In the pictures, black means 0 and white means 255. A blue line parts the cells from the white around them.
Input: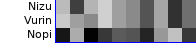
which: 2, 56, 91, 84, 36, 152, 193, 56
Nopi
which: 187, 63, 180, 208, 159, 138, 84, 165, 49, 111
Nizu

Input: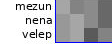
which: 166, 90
velep
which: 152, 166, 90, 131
velep
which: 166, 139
nena

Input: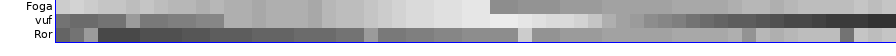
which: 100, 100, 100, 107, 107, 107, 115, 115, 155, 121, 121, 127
Ror
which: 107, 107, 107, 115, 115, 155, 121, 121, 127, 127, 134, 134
Ror
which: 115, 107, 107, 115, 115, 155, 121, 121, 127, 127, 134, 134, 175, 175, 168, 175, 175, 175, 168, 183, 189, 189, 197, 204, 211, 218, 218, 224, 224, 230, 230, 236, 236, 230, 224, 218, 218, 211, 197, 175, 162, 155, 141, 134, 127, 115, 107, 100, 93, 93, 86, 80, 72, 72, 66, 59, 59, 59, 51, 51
vuf
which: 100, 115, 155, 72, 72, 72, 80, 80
Ror

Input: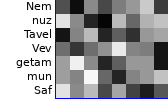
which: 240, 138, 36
getam
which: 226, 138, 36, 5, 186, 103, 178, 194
nuz

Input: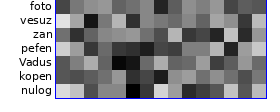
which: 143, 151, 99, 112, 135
foto
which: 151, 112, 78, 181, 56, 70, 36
zan
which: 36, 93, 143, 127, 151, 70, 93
foto
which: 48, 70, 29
kopen
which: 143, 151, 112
zan
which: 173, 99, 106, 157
Vadus
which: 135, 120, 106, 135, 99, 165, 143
vesuz

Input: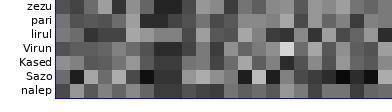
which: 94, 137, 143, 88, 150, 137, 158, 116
zezu
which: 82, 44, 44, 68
Virun
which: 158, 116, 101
zezu
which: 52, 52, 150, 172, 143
Sazo
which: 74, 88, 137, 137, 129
pari
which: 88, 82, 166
lirul
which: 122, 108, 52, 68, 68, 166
lirul

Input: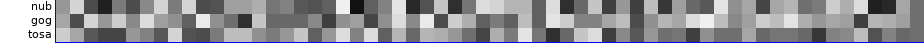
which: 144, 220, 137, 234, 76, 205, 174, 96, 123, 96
gog
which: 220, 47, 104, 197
nub
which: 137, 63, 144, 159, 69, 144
gog
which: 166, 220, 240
gog
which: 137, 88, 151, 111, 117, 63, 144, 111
tosa
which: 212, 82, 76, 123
tosa

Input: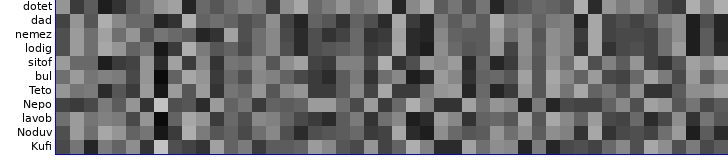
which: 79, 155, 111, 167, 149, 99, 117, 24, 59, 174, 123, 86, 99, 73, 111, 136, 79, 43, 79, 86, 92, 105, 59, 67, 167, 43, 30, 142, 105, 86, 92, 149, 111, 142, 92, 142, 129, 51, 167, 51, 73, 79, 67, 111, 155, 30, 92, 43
Noduv
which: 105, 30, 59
sitof
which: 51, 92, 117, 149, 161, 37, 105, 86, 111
dotet
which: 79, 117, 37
dotet
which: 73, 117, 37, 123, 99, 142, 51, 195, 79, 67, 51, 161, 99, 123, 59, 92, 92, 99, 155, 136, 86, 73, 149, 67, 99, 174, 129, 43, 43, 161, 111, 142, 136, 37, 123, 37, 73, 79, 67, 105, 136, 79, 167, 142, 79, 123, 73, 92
Kufi
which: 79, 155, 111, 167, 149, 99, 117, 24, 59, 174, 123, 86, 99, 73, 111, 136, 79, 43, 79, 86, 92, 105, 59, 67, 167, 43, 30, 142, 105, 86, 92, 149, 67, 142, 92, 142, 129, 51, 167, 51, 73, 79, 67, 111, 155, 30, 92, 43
lodig
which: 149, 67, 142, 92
lodig

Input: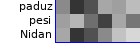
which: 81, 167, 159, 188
paduz
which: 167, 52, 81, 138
Nidan
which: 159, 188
paduz

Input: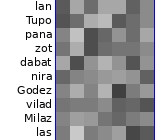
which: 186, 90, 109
Tupo
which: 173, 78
zot
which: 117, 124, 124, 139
vilad
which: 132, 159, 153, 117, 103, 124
Milaz

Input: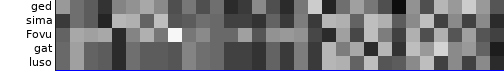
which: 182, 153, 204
ged
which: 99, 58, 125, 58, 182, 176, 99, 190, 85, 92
luso
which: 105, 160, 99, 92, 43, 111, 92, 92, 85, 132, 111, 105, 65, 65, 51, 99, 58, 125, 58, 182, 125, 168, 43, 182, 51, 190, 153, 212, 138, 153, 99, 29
gat

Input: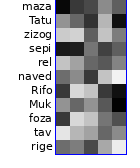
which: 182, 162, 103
tav
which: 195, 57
Rifo
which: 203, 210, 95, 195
zizog
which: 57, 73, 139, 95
maza
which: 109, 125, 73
rige
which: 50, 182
Tatu

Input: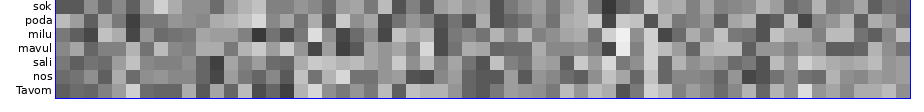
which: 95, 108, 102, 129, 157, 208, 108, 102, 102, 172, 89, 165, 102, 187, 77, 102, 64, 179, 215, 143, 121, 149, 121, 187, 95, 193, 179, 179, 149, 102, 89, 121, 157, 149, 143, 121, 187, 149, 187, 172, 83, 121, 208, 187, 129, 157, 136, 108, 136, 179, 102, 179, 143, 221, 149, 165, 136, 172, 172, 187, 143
Tavom

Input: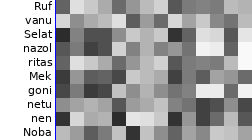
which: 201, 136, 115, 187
vanu
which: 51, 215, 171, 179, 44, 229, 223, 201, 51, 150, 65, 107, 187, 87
nen

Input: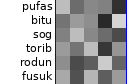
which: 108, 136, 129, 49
pufas
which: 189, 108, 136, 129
pufas
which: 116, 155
bitu
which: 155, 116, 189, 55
torib
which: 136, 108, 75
sog
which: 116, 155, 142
bitu

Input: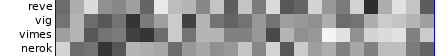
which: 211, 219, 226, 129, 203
vimes
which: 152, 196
nerok
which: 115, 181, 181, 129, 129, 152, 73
vimes
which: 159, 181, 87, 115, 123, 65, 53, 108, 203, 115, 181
vimes
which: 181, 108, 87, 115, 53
vig
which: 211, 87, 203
nerok
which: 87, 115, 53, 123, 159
vig

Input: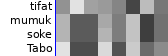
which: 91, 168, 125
mumuk
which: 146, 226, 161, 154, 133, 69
tifat
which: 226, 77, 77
Tabo
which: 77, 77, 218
Tabo

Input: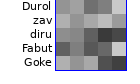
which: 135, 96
diru
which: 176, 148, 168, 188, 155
zav

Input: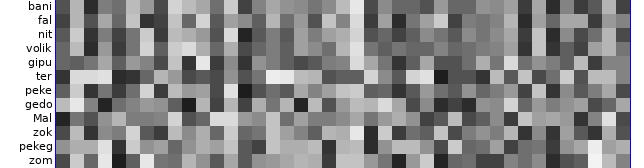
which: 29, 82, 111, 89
peke
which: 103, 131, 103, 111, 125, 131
volik
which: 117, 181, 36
gedo

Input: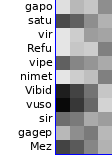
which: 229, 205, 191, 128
nimet
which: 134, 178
Mez
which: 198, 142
gapo
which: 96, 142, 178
satu
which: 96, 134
vipe
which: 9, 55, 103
vuso

